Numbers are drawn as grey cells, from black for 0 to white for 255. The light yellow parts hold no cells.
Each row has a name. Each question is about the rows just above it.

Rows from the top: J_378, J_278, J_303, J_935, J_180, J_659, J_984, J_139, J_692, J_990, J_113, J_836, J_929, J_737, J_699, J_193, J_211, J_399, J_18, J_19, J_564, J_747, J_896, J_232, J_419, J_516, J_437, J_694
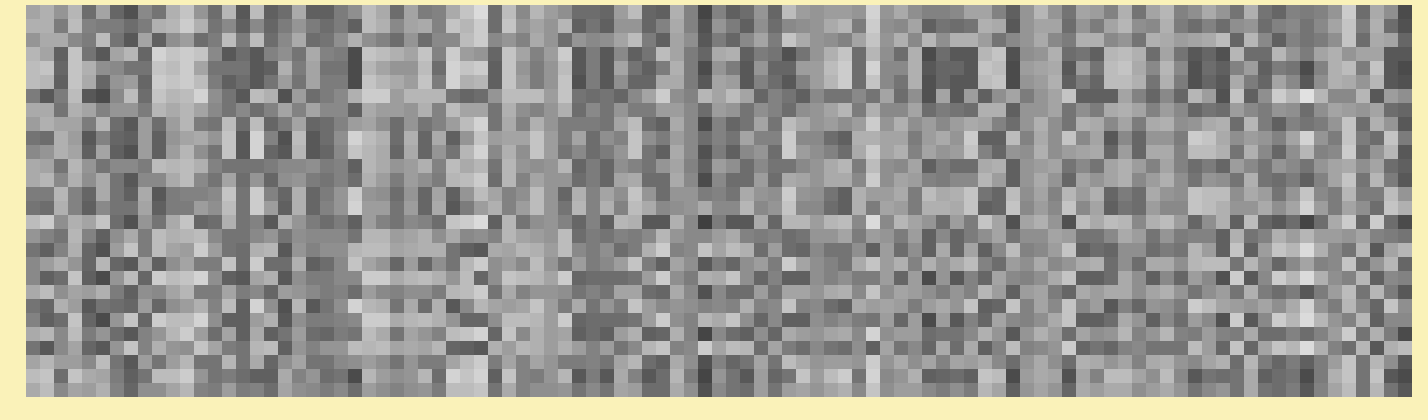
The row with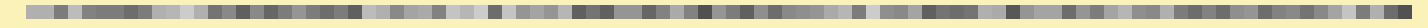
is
J_278
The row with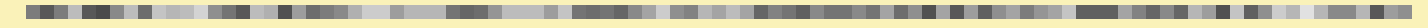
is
J_984
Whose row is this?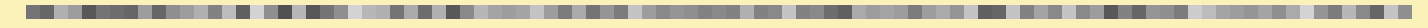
J_747

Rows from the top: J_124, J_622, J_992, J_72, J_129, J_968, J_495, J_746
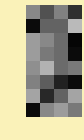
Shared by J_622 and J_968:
[11]
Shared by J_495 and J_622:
[99]
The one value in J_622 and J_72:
[11]
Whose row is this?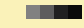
J_968
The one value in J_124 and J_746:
[136]
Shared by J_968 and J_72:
[11]

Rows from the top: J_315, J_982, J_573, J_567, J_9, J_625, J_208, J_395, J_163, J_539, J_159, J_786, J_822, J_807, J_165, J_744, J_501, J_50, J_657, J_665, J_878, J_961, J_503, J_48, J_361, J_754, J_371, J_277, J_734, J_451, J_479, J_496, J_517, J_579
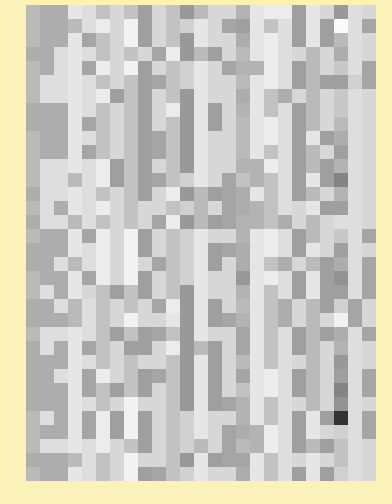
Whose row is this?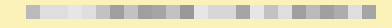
J_48
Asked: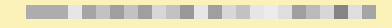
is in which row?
J_277
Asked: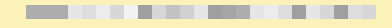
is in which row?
J_50

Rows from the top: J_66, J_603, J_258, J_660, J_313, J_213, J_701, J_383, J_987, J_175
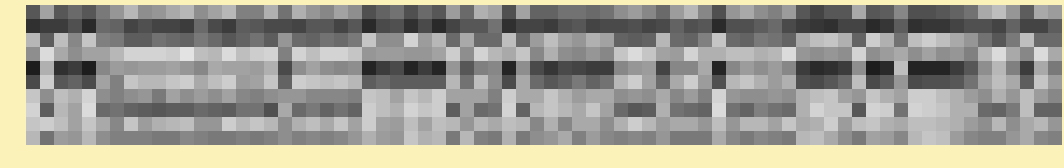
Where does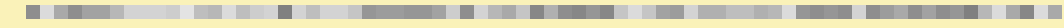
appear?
J_660
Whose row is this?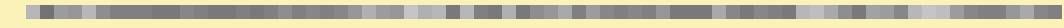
J_175

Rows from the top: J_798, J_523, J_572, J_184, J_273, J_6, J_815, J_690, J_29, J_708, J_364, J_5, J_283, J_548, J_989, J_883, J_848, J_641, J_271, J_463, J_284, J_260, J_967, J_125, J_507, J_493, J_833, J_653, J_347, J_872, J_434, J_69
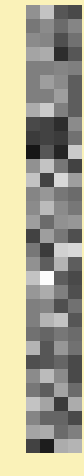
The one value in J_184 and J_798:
[86]
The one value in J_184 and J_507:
[86]
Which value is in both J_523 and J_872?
[133]
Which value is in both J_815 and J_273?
[127]
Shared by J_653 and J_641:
[119]
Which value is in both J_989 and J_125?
[119]
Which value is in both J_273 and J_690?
[127]

